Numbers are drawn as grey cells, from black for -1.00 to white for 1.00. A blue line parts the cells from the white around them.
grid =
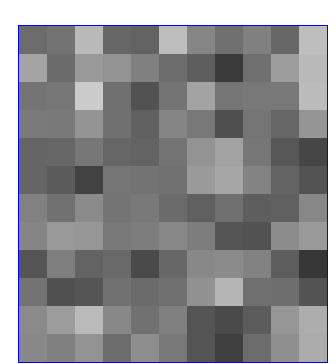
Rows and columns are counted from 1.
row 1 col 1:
-0.15
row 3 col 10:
-0.06
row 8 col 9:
-0.36
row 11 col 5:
-0.11
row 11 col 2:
0.22
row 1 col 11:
0.49
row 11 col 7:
-0.34
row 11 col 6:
0.00
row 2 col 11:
0.45
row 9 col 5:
-0.42
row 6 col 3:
-0.48
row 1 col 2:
-0.10
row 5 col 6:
-0.09
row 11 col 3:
0.46
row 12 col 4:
-0.15
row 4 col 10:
-0.20
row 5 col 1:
-0.21
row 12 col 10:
0.12
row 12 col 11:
0.34
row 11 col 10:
0.18
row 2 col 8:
-0.54
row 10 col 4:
-0.11
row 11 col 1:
0.08
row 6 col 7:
0.21
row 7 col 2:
-0.11
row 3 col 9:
-0.06
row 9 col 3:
-0.22
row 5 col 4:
-0.20
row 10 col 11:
-0.35
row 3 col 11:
0.47
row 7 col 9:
-0.26
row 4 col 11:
0.17
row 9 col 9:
0.02
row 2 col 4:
0.15
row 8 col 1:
0.04
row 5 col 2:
-0.20

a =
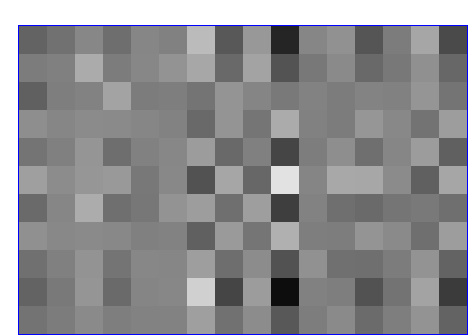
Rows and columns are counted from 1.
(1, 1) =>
-0.22
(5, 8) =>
-0.18
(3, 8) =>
0.16
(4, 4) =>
0.08
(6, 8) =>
0.30
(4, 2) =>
0.05
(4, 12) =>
-0.03
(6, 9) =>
-0.19
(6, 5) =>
-0.06
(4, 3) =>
0.09
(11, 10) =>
-0.31
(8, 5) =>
0.00
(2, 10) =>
-0.35
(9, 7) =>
0.24
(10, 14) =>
-0.10
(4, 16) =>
0.23
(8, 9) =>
-0.08
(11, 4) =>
-0.01
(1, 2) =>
-0.11
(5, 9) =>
0.00
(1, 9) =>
0.19
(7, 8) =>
-0.13
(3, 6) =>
-0.01
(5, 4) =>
-0.14
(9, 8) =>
-0.14
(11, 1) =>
-0.10
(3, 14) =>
0.01
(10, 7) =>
0.63
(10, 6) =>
0.06
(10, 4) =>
-0.17
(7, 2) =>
0.05
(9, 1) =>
-0.12
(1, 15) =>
0.30
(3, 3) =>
0.02
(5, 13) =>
-0.13
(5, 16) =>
-0.25
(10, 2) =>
-0.05
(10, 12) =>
-0.01
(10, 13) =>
-0.36

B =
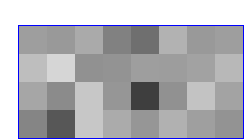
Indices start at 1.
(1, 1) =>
0.24
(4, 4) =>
0.34
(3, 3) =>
0.56
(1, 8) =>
0.24
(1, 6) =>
0.40
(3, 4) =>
0.18
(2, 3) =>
0.14
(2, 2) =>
0.68
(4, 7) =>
0.25

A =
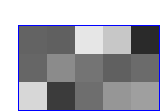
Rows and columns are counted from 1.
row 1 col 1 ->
-0.22
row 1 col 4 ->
0.56
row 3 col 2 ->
-0.54
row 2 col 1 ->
-0.20
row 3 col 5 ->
0.25

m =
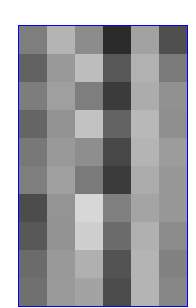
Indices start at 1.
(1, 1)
-0.01
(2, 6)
-0.04
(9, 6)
0.02
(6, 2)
0.25
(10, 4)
-0.40
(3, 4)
-0.54
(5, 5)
0.41
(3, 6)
0.14
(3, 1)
-0.02
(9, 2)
0.20
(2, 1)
-0.23
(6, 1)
-0.01
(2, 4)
-0.31
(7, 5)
0.29
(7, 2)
0.16
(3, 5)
0.35
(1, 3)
0.10
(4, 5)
0.44
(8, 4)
-0.15
